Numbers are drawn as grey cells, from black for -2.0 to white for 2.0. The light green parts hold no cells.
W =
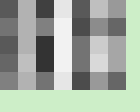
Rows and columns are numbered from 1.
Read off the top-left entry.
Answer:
-0.6
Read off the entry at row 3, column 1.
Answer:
-0.6
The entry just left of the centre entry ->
-1.2
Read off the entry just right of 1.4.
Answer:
0.6
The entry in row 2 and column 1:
-0.2
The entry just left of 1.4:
-0.2
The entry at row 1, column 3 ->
-1.0

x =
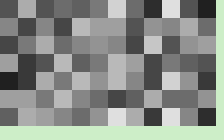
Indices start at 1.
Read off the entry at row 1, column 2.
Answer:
0.7
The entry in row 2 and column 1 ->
0.1
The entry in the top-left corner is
-0.7
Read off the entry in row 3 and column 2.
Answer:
-0.1
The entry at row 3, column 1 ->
-0.9
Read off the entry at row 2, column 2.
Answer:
-0.9
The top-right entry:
-1.5
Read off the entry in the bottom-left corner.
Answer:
-0.5
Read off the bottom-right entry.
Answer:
-1.3
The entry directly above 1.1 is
0.3

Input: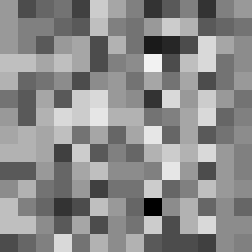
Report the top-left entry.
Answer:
0.4
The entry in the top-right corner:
0.4
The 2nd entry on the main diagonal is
0.0
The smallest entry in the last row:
-1.0
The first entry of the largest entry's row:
1.0
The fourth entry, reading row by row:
-0.2
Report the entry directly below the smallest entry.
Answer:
1.2
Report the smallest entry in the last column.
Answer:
-0.4
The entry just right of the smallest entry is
0.2
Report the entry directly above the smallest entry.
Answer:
1.2
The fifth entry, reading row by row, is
-1.0
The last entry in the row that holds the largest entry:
0.2
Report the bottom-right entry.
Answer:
0.0
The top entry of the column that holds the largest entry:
-1.2
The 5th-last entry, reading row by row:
-0.8
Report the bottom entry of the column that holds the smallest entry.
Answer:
-0.6
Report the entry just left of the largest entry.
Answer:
0.2
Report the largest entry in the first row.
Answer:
1.2
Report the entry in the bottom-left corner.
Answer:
-0.8
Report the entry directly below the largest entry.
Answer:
0.6
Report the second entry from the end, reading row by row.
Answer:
0.2
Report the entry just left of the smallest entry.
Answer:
-0.4
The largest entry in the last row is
1.4
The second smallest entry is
-1.6
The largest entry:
1.8

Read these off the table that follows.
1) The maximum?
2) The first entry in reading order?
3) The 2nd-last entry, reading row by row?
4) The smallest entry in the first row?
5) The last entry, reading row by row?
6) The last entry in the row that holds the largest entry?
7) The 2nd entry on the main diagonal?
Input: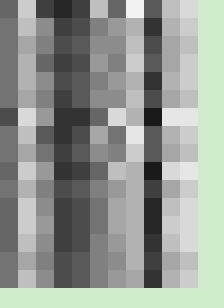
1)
1.8
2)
-0.4
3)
0.8
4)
-1.4
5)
1.2
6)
1.4
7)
1.0

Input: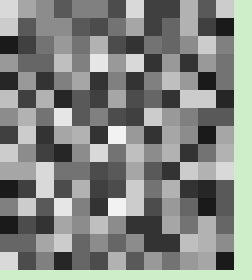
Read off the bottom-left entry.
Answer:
1.4
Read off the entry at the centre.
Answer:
1.8
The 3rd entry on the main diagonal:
-0.2
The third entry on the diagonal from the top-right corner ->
0.2
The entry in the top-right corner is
1.2
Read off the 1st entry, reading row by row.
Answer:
1.4
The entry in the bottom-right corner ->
-1.6
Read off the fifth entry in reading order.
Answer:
0.0
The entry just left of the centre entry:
-1.2
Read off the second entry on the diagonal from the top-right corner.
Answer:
-1.0
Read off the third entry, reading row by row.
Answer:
0.2
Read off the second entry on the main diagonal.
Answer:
-0.6
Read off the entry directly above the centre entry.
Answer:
-0.8
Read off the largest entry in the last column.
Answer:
1.4

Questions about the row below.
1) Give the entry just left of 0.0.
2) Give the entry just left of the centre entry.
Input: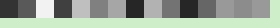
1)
1.0
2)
0.6

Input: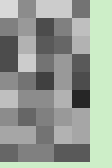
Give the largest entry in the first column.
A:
1.4
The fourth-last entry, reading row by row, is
0.0
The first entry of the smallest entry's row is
1.0
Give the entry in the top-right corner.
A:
-0.2
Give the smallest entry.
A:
-1.4
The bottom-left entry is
-0.4
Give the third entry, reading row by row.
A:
1.2
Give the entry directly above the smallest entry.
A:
-0.8
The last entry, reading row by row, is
-0.6
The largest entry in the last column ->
1.0
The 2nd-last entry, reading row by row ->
-0.6
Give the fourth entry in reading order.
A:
1.2
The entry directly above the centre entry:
-0.2
